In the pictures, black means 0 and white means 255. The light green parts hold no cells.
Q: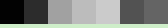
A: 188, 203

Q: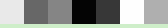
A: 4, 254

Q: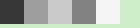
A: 202, 245

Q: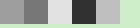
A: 225, 225

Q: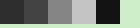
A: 134, 197

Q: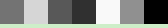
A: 48, 249

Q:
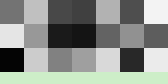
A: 20, 243

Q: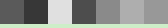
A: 77, 224

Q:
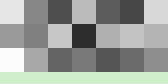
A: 44, 251
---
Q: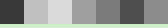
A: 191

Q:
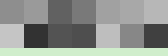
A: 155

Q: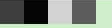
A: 5

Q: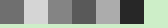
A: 213

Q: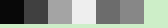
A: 64

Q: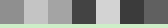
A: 196

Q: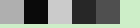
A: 10
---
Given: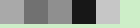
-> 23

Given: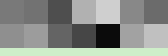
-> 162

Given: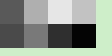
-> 47

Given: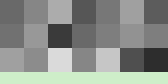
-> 79

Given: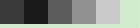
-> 144

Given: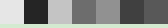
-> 65

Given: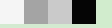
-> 202
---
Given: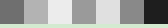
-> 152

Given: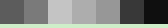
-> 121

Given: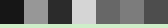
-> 103

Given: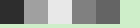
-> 127

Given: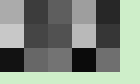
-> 94

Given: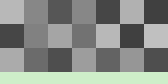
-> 129

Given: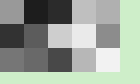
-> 140

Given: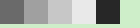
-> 160

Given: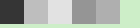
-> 175

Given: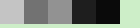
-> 114
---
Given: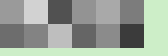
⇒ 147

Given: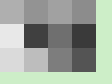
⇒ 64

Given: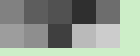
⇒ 81

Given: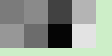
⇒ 138

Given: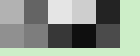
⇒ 229

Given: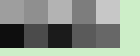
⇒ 179

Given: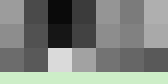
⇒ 141

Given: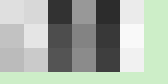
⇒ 131

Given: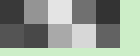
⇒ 228
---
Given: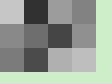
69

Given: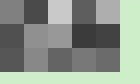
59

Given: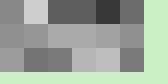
162

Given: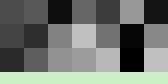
7

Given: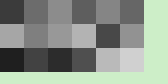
72

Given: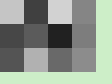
33

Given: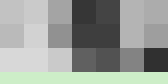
180
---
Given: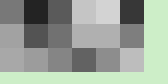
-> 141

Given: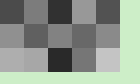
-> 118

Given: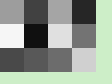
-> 108

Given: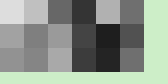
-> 36

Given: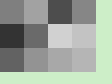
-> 168

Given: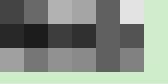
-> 97

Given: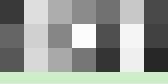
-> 238
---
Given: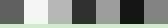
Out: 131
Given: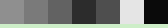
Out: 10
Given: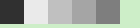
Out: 126
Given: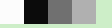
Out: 176
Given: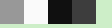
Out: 61
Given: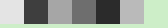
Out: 186
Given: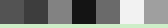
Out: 159
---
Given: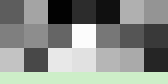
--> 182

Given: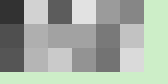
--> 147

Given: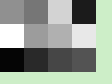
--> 41

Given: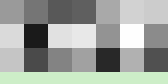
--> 40

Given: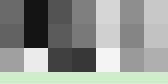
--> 243

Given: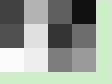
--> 238

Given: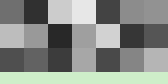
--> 73

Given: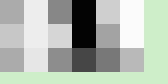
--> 70

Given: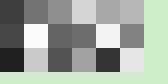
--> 160

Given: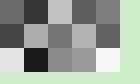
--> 139
